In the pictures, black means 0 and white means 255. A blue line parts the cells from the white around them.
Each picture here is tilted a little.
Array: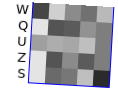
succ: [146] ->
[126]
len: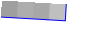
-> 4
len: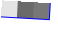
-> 3
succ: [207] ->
[139]
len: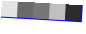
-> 5
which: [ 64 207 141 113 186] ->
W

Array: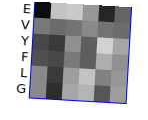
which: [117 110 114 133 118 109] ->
V
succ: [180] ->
[86]
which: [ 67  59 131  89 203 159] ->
Y
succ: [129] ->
[151]

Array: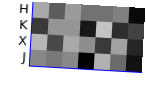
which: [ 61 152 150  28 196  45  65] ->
K
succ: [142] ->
[58]
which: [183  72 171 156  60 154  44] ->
X
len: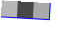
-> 3
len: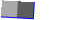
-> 2
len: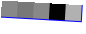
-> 5
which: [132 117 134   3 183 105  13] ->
J

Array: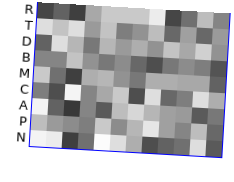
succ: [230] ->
[160]
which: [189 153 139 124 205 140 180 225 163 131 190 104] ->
P
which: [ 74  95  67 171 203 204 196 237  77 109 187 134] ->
R
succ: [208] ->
[146]
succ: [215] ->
[182]

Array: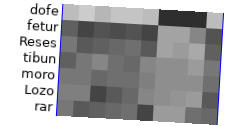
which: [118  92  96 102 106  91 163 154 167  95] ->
Reses
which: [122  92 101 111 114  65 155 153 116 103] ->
rar
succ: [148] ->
[155]

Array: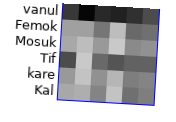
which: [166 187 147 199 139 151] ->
Mosuk
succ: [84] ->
[98]

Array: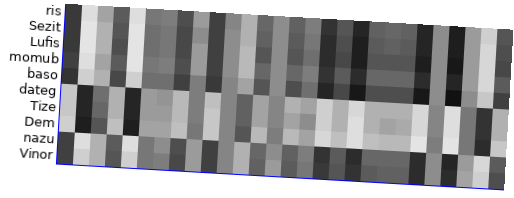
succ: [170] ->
[215]
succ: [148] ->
[185]
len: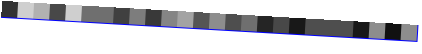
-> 26
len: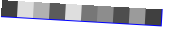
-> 10

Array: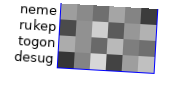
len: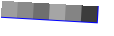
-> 6
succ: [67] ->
[158]
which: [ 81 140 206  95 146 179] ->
rukep

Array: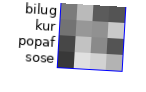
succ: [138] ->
[84]
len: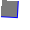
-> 1
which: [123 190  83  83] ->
bilug
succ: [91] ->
[84]
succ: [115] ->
[151]

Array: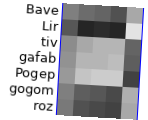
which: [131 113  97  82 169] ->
Bave
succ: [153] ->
[196]
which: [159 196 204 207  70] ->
Pogep

